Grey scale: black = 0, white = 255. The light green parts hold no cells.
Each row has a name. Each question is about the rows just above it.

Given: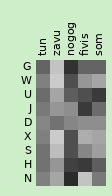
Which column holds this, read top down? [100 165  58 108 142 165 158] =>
som
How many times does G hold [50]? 1
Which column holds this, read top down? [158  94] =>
som
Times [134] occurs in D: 2

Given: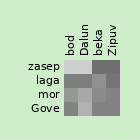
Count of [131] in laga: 0
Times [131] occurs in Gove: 3
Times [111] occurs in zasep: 2
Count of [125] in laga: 2
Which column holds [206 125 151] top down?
bod
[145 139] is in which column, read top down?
beka

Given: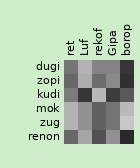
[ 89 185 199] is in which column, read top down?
borop
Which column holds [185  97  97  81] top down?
rekof

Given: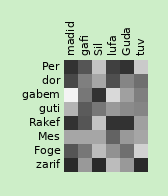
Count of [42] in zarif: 3
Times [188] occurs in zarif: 1
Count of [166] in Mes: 4
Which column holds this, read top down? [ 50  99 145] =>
lufa
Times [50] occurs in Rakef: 3
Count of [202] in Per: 1

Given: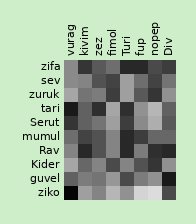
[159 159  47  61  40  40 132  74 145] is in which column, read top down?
Turi
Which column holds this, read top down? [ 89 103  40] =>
Div
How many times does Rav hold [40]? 3
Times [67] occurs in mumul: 1

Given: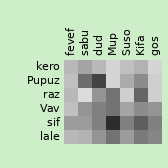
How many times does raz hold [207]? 2
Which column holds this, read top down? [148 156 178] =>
sabu
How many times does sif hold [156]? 2
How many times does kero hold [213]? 2

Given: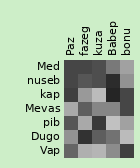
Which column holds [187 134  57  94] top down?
kuza
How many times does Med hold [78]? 1
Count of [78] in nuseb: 1
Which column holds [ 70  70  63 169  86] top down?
Paz

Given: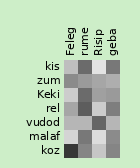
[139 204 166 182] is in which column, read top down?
Feleg
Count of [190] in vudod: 0
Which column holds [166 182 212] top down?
Feleg
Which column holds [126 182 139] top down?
geba
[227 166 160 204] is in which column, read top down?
Risip

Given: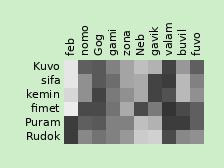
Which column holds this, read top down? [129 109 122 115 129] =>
gami
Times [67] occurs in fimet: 0
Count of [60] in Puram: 3
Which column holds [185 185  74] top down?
buvil
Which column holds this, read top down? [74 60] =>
buvil
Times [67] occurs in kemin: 2

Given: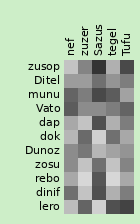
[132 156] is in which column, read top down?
zuzer
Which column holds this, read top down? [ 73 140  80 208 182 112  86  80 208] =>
Sazus
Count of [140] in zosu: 1
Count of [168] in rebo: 2

